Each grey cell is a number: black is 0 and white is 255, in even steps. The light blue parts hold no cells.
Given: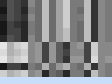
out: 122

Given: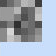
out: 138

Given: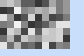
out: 54

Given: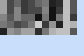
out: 178

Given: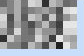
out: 160
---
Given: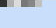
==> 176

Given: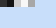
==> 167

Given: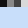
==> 67

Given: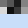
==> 130

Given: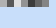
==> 147

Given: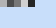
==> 119

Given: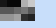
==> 161
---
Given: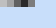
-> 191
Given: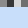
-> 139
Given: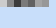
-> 204
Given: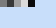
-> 123
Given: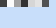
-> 65
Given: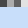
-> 71
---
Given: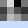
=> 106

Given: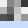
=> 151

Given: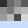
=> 212

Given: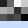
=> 5

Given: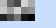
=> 5

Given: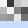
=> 115

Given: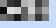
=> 122

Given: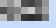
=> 119

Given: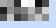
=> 141

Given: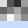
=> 140
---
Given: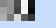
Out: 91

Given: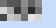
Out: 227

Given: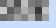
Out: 94

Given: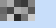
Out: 116

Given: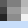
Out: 140

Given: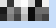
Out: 94
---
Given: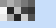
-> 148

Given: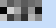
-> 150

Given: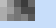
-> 188

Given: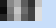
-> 24

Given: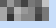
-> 92

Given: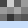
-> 69
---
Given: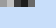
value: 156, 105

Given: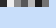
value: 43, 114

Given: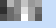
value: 63, 91

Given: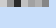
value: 205, 134

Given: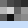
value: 113, 138

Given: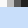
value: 249, 33

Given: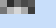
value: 158, 60
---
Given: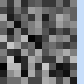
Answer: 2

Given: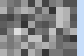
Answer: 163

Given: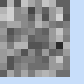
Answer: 154

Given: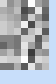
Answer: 161

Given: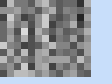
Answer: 188

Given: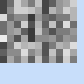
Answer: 70
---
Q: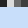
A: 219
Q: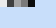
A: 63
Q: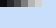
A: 43
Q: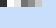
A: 254
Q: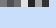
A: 80
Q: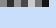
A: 47
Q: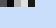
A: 9
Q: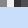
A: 240
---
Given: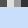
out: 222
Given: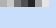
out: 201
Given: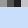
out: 83
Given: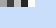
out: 64
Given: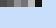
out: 90
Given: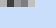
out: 63
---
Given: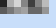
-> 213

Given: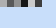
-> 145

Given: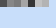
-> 123

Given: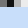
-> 183

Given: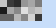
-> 43

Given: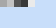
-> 85

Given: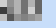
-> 178
